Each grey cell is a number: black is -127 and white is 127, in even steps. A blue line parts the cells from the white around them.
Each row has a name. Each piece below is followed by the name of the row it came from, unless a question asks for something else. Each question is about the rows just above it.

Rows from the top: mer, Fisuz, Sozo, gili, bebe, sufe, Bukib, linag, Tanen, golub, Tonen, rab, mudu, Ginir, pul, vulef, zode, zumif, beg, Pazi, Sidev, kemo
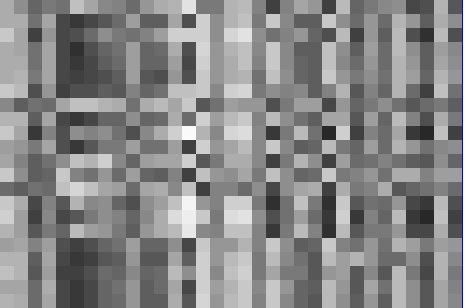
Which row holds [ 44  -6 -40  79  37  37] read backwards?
rab
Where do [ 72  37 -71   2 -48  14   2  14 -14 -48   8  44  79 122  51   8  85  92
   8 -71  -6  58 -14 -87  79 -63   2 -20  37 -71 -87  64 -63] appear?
golub
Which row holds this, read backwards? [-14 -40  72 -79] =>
pul
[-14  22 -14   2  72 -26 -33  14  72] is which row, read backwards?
zumif
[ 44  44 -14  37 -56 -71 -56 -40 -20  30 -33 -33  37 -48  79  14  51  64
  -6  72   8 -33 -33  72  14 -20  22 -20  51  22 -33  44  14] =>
Fisuz

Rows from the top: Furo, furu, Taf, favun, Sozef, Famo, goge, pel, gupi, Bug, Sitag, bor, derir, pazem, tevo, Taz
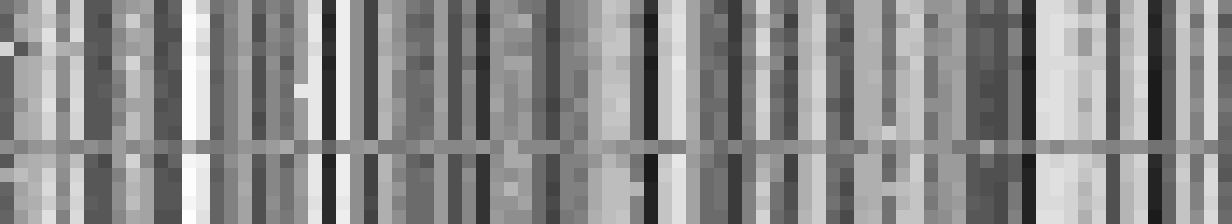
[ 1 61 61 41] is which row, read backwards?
tevo
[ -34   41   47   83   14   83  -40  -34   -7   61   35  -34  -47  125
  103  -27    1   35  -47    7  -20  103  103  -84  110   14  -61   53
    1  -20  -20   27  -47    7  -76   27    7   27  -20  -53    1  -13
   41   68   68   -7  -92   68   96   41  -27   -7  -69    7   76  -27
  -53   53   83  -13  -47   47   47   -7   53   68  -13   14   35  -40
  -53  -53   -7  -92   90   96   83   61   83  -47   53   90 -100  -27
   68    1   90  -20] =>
goge
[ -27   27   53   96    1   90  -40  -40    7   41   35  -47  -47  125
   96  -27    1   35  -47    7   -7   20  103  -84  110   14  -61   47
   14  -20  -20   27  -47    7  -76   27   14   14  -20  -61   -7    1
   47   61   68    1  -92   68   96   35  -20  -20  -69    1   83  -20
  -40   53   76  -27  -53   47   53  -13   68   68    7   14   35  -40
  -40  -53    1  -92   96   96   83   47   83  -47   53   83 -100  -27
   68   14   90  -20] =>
Taz
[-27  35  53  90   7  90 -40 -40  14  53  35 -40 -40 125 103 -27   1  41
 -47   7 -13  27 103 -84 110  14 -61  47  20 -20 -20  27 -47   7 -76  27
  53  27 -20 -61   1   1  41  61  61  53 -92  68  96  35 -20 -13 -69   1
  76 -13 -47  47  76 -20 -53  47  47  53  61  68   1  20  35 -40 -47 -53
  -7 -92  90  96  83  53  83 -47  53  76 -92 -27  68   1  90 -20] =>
pazem
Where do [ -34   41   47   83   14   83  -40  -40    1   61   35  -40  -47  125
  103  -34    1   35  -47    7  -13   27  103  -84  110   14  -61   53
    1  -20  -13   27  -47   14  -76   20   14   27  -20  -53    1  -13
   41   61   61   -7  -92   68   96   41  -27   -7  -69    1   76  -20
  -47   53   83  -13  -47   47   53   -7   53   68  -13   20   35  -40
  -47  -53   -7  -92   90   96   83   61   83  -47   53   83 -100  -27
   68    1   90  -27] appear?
Famo
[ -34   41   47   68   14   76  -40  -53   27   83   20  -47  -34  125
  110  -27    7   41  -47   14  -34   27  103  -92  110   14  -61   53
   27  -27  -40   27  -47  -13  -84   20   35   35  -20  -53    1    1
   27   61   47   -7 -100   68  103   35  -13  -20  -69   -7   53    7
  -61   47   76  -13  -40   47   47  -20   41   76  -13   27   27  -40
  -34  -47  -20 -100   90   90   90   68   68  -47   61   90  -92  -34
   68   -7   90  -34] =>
Sozef

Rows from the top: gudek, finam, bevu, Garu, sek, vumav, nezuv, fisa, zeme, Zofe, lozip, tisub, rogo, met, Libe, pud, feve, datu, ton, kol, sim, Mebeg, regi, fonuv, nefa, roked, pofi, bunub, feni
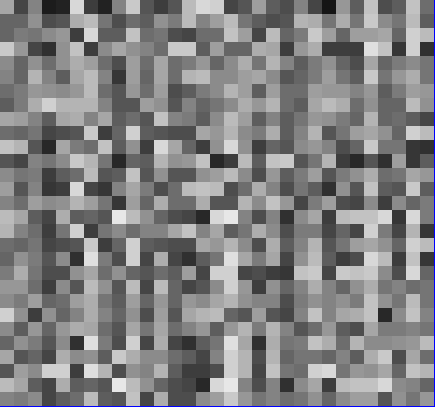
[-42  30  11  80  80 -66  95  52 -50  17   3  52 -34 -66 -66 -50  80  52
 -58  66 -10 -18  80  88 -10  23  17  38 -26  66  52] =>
pofi
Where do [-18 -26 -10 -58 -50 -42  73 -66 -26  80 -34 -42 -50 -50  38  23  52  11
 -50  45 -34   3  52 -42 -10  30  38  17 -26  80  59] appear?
datu
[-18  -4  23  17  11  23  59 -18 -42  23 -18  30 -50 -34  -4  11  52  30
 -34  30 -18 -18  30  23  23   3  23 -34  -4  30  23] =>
nezuv
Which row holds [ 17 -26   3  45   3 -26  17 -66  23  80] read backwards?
sim

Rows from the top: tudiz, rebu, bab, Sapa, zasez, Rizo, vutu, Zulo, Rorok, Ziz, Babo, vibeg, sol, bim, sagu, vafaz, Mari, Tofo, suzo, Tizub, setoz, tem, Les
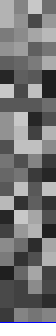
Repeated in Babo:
[64]
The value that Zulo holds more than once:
[-39]
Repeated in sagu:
[-77]
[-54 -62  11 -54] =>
setoz
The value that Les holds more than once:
[4]

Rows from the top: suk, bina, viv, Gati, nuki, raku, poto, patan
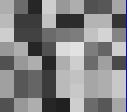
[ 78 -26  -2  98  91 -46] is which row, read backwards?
Gati
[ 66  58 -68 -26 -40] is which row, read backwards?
raku
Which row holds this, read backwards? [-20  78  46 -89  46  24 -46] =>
nuki
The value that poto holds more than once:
[72]
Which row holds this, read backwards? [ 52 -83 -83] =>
bina
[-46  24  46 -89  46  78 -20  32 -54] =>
nuki

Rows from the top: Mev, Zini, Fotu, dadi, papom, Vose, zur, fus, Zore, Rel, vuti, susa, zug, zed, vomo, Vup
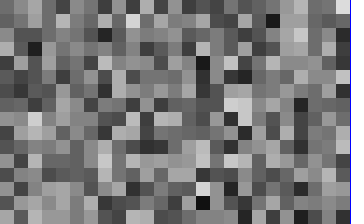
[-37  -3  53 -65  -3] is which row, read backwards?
dadi
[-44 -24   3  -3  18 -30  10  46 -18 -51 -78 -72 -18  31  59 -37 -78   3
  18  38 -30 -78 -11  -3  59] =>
vuti
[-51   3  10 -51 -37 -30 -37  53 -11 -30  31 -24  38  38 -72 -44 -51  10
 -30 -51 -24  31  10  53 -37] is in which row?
zug
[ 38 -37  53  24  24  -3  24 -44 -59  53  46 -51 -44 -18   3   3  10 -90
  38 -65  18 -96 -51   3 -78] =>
Vup
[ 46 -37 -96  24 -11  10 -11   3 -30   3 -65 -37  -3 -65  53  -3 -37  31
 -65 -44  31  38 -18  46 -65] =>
dadi
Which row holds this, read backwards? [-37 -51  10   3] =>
zug
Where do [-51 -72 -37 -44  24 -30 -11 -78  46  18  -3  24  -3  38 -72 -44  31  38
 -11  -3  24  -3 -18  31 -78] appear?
zur

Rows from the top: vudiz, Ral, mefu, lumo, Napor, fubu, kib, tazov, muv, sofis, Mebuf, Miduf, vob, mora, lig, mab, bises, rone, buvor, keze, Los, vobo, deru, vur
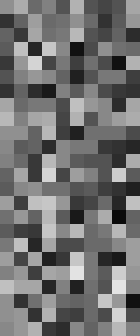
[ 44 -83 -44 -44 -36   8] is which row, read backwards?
Miduf
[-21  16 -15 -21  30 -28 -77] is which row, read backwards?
Ral

